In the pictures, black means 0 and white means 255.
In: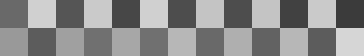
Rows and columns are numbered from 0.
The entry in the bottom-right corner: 214
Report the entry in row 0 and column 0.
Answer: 105
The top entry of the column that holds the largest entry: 59
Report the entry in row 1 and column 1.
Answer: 92
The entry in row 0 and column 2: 85
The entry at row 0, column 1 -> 208
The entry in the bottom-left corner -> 153
